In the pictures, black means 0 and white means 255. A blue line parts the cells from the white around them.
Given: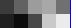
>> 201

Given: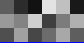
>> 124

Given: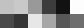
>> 87

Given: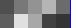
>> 65

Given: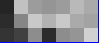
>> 170

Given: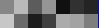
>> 163

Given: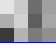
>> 94

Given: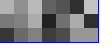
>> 172

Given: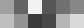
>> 183
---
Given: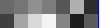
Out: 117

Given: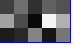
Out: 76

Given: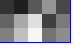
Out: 169

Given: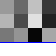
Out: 75

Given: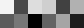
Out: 72

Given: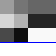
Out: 178

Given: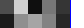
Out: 208

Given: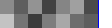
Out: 94
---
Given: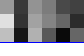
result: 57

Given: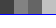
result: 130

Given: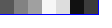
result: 130

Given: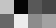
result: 4

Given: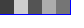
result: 206

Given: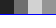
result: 111

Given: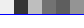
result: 52

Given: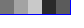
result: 163
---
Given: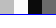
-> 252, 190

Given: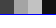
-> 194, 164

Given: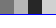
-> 209, 182

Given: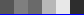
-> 232, 183

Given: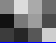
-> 220, 206

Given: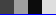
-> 222, 159

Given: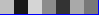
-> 213, 191

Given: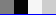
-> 246, 206
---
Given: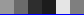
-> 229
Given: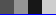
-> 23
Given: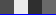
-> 47
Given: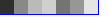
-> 151
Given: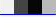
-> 6
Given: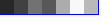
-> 248
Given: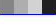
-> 210
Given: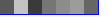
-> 156
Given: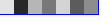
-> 92
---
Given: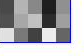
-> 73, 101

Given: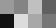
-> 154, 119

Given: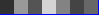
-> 48, 103

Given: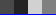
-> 73, 128

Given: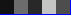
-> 18, 77

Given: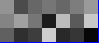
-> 147, 7

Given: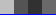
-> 191, 105
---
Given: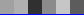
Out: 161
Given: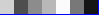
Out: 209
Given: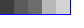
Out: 61
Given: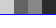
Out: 208
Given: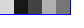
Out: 217
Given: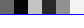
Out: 103
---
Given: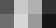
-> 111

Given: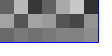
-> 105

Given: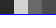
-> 42

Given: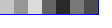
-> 198

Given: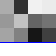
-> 164

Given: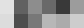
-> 220

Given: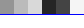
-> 149
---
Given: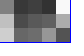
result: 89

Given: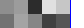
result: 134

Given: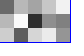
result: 46

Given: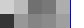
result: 133

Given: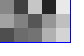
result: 86

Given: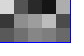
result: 157

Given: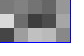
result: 61

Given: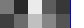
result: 192
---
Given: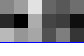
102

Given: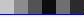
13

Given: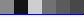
113

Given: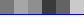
58

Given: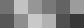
120

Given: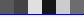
22
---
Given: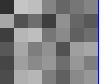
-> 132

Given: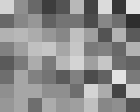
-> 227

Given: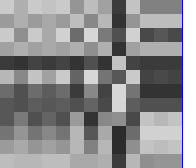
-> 129

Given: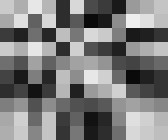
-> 196

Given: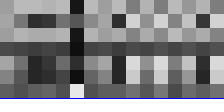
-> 125

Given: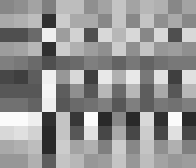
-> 163

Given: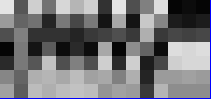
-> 5

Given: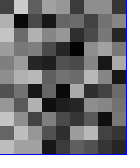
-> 53
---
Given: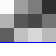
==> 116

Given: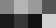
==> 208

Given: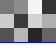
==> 176

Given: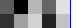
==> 194

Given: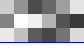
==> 56

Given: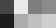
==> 207

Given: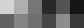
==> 56

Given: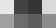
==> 141
